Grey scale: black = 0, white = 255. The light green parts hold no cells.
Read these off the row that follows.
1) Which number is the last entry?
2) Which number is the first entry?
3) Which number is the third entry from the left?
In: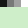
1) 254
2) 21
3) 161

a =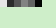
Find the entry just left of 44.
229
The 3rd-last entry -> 130
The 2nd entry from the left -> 44

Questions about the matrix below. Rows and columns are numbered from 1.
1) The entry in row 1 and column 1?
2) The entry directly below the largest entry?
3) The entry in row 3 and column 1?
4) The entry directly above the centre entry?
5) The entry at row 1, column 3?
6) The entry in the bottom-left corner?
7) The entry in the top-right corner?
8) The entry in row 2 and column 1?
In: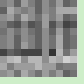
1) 126
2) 126
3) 141
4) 98
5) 98
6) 141
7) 114
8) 98

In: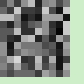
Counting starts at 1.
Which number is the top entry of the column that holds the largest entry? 60
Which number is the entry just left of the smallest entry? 60
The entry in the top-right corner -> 119
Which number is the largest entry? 214
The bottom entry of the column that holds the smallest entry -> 60
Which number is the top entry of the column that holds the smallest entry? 75
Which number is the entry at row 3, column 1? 188
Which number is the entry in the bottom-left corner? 105
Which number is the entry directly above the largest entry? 105
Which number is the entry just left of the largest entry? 172
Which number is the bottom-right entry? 144
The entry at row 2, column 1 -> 105
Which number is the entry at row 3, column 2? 188
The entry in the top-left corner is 75
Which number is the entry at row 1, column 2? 131
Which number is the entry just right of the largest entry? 47
